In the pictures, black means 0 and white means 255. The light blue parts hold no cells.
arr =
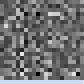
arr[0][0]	76
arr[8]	[76, 128, 137, 115, 98, 123, 60, 130, 132, 72, 163, 82, 154, 105, 154, 114, 71, 105, 121, 139, 145]
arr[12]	[41, 111, 145, 91, 59, 36, 148, 119, 117, 178, 110, 84, 73, 59, 78, 117, 92, 95, 75, 102, 128]
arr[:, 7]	[142, 107, 106, 84, 128, 96, 110, 82, 130, 140, 91, 132, 119, 76, 91, 72, 72, 141, 78, 68]
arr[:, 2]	[102, 97, 93, 73, 173, 102, 126, 109, 137, 81, 68, 98, 145, 104, 77, 140, 78, 141, 142, 77]
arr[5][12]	166
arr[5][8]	97
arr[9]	[168, 67, 81, 150, 101, 171, 62, 140, 52, 88, 90, 86, 52, 151, 66, 165, 177, 78, 119, 113, 75]
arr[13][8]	89
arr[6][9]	72
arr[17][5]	28
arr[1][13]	79
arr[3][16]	56
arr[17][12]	32
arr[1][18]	101
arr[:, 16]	[74, 165, 105, 56, 113, 72, 117, 112, 71, 177, 64, 84, 92, 107, 78, 78, 62, 155, 130, 132]
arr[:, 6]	[79, 131, 144, 20, 82, 59, 61, 181, 60, 62, 22, 51, 148, 80, 111, 97, 61, 197, 73, 179]
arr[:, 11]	[77, 116, 115, 97, 88, 101, 109, 112, 82, 86, 99, 81, 84, 160, 110, 167, 110, 86, 212, 193]
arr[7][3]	58
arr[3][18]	134
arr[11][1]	65
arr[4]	[51, 94, 173, 181, 46, 158, 82, 128, 92, 66, 144, 88, 98, 81, 70, 179, 113, 83, 134, 68, 118]
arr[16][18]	81
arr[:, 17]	[110, 84, 169, 131, 83, 133, 125, 98, 105, 78, 104, 91, 95, 92, 150, 160, 86, 94, 169, 126]
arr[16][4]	47
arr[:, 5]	[61, 103, 42, 170, 158, 90, 119, 56, 123, 171, 192, 143, 36, 229, 48, 167, 181, 28, 221, 109]
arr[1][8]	64
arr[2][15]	89
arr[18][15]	120

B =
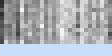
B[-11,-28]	44
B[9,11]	144
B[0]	[44, 132, 122, 146, 131, 200, 154, 162, 134, 133, 197, 126, 162, 158, 178, 229, 205, 210, 187, 128, 213, 214, 157, 197, 161, 226, 165, 120]
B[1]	[50, 163, 143, 135, 116, 208, 120, 147, 149, 139, 202, 146, 174, 159, 171, 204, 215, 210, 201, 140, 219, 182, 146, 194, 176, 220, 144, 144]
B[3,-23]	188
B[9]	[82, 164, 139, 150, 106, 172, 135, 161, 152, 139, 193, 144, 172, 142, 165, 228, 199, 195, 183, 152, 218, 185, 160, 196, 177, 217, 166, 118]
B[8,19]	112
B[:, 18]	[187, 201, 215, 204, 195, 198, 164, 180, 163, 183, 205]
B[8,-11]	185
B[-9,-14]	188
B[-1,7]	136
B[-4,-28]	100
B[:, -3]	[226, 220, 166, 212, 216, 180, 177, 183, 178, 217, 211]
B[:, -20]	[134, 149, 177, 140, 157, 149, 135, 147, 141, 152, 153]
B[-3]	[96, 141, 115, 146, 66, 157, 160, 213, 141, 164, 191, 137, 184, 127, 181, 242, 210, 185, 163, 112, 195, 209, 179, 166, 159, 178, 181, 76]
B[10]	[72, 211, 155, 173, 138, 222, 130, 136, 153, 146, 204, 162, 170, 163, 172, 203, 190, 192, 205, 165, 222, 177, 157, 168, 206, 211, 168, 158]
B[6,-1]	106
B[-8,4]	91
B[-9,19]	189
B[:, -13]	[229, 204, 214, 204, 206, 223, 200, 244, 242, 228, 203]
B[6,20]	201
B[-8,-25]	125
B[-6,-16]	183
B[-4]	[100, 137, 127, 154, 83, 168, 142, 172, 147, 131, 180, 149, 201, 152, 188, 244, 191, 139, 180, 189, 225, 158, 178, 161, 170, 183, 195, 131]
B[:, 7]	[162, 147, 177, 153, 159, 188, 170, 172, 213, 161, 136]
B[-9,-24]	121
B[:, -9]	[128, 140, 189, 130, 120, 138, 90, 189, 112, 152, 165]
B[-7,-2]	160
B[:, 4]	[131, 116, 121, 91, 107, 90, 86, 83, 66, 106, 138]
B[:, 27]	[120, 144, 161, 148, 125, 123, 106, 131, 76, 118, 158]
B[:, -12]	[205, 215, 186, 227, 211, 203, 185, 191, 210, 199, 190]
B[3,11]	138

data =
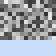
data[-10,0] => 130
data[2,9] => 154
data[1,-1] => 117
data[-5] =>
[191, 99, 178, 157, 185, 60, 223, 170, 72, 78, 77, 200, 110, 148]
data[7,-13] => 214
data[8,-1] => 38
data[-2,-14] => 213
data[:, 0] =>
[130, 99, 64, 202, 92, 191, 85, 162, 213, 100]
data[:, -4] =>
[71, 183, 107, 170, 177, 77, 203, 80, 192, 96]
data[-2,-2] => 74
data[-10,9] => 219
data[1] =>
[99, 99, 179, 80, 110, 176, 230, 64, 178, 215, 183, 61, 92, 117]
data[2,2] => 146
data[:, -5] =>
[219, 215, 154, 150, 58, 78, 67, 137, 153, 201]
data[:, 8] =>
[68, 178, 119, 158, 173, 72, 194, 72, 183, 109]
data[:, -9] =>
[172, 176, 169, 58, 145, 60, 79, 91, 138, 182]
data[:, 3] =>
[205, 80, 158, 187, 70, 157, 100, 68, 198, 171]
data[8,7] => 97
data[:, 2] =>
[189, 179, 146, 51, 193, 178, 169, 171, 92, 76]
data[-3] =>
[162, 214, 171, 68, 79, 91, 169, 180, 72, 137, 80, 151, 199, 147]
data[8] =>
[213, 75, 92, 198, 186, 138, 153, 97, 183, 153, 192, 188, 74, 38]
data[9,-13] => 101
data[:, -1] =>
[77, 117, 63, 101, 55, 148, 224, 147, 38, 227]
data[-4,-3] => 173

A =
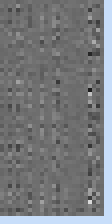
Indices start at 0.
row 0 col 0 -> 110
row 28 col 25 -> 110
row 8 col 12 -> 109
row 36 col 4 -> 67
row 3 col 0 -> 107
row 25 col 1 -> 108
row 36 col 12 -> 110
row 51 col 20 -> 111
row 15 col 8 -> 113
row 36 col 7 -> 127
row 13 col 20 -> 107
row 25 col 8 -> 111
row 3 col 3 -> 112
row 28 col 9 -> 110
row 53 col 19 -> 115
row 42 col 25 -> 115
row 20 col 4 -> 160
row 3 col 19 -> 106
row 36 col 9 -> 113
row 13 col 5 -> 130
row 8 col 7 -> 112
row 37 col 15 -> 113
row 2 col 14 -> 118
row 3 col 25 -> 106
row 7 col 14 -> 86
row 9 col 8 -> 111
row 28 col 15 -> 110
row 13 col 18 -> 114
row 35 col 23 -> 119
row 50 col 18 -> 108
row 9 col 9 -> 112
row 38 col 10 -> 118
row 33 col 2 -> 93
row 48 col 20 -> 100
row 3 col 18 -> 104
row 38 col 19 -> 114
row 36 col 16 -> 88
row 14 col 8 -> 112

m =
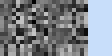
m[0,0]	126
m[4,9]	64
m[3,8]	21
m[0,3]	64
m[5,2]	104
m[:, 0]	[126, 66, 88, 100, 135, 145, 141, 126, 66, 100, 67, 127, 146, 146]
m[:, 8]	[1, 129, 197, 21, 109, 1, 93, 189, 197, 31, 152, 84, 87, 59]
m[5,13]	127
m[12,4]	81
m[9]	[100, 101, 108, 43, 189, 174, 89, 45, 31, 109, 84, 191, 104, 97, 104, 89, 105, 113, 30, 129, 143, 157]
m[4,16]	146
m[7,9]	34
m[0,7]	81
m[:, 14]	[92, 88, 109, 90, 100, 107, 142, 91, 104, 104, 88, 116, 142, 121]
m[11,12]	138
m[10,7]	45
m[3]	[100, 111, 95, 37, 177, 145, 96, 75, 21, 121, 88, 192, 116, 89, 90, 76, 128, 143, 33, 133, 143, 173]
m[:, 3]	[64, 37, 147, 37, 172, 47, 161, 138, 166, 43, 41, 165, 158, 172]
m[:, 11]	[126, 78, 35, 192, 63, 192, 92, 14, 14, 191, 147, 82, 74, 24]
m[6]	[141, 88, 176, 161, 71, 154, 127, 184, 93, 34, 71, 92, 98, 49, 142, 179, 140, 189, 103, 147, 65, 147]
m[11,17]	184
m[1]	[66, 124, 71, 37, 165, 38, 73, 45, 129, 153, 117, 78, 99, 133, 88, 55, 79, 52, 40, 71, 97, 36]
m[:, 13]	[81, 133, 93, 89, 49, 127, 49, 84, 74, 97, 133, 55, 77, 55]
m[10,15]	83
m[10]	[67, 124, 71, 41, 138, 28, 73, 45, 152, 153, 99, 147, 94, 133, 88, 83, 117, 52, 66, 36, 78, 54]
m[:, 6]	[111, 73, 90, 96, 112, 107, 127, 74, 112, 89, 73, 121, 127, 107]
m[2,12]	94
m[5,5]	194
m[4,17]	163

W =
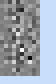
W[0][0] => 118
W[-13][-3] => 178
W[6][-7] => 153
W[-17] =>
[122, 148, 97, 153, 64, 33, 163, 136, 125, 173]
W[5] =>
[135, 130, 128, 105, 88, 174, 125, 152, 88, 147]
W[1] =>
[146, 157, 149, 152, 104, 104, 136, 166, 146, 116]
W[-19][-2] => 128
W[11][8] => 177
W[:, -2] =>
[128, 146, 125, 123, 101, 88, 98, 142, 174, 156, 69, 177, 154, 123, 127, 151, 137, 100, 110]
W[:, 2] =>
[79, 149, 97, 92, 144, 128, 146, 85, 128, 139, 106, 121, 103, 132, 82, 140, 128, 123, 130]
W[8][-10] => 144
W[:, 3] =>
[176, 152, 153, 93, 213, 105, 153, 199, 103, 61, 107, 196, 150, 179, 121, 210, 129, 180, 118]
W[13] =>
[131, 136, 132, 179, 86, 49, 154, 149, 123, 133]
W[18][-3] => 140
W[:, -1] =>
[164, 116, 173, 167, 118, 147, 117, 138, 114, 130, 170, 135, 118, 133, 164, 118, 130, 131, 134]
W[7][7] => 88
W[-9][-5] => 131
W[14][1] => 112
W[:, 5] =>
[158, 104, 33, 153, 169, 174, 160, 189, 149, 103, 131, 50, 250, 49, 182, 83, 117, 147, 130]
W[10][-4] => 147
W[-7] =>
[146, 105, 103, 150, 103, 250, 99, 183, 154, 118]
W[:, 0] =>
[118, 146, 122, 126, 123, 135, 122, 124, 144, 164, 100, 127, 146, 131, 134, 130, 144, 127, 132]
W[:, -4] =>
[139, 136, 163, 128, 142, 125, 133, 127, 114, 116, 147, 160, 99, 154, 121, 153, 129, 136, 130]
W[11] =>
[127, 185, 121, 196, 120, 50, 160, 144, 177, 135]
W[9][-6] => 137
